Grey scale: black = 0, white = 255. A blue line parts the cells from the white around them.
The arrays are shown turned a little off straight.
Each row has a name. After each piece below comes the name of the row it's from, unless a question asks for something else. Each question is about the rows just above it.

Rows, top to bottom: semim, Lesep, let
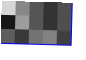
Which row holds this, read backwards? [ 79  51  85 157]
Lesep
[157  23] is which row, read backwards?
Lesep
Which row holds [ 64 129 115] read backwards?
let
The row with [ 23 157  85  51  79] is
Lesep

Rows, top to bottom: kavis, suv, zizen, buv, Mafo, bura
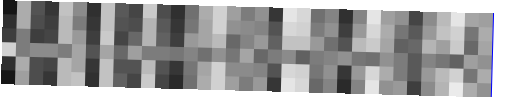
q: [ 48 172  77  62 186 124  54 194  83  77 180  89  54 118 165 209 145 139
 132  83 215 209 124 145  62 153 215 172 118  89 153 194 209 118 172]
suv
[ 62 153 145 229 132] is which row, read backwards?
bura

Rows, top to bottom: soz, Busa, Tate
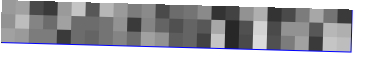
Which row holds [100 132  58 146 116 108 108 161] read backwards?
Busa
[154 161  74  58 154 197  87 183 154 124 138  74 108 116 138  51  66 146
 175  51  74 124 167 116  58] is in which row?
soz

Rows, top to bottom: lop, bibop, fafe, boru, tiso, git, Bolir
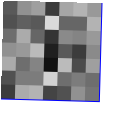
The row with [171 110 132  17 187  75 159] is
tiso
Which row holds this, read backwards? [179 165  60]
lop
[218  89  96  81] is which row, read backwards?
bibop
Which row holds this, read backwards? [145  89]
lop
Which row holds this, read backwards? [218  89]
bibop
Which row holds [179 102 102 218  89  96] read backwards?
bibop

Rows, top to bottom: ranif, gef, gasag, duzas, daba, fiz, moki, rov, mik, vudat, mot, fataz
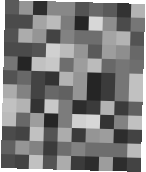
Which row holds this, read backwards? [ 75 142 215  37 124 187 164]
gef
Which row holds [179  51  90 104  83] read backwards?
ranif
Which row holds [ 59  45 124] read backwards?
rov
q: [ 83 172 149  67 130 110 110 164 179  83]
gasag
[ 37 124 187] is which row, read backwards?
gef

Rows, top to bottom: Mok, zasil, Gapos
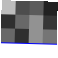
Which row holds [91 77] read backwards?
Mok
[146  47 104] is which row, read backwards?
Gapos
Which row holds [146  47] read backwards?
Gapos
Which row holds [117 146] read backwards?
Gapos
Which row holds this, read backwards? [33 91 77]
Mok

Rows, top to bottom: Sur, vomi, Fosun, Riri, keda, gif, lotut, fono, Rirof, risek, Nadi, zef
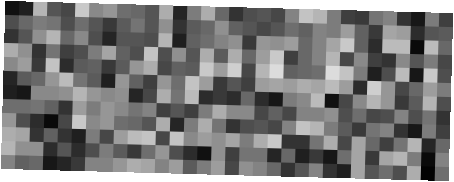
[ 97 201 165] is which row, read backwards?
Fosun
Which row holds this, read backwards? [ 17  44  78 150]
Nadi
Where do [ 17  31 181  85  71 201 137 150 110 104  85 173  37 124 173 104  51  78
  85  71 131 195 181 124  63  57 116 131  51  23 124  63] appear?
Sur

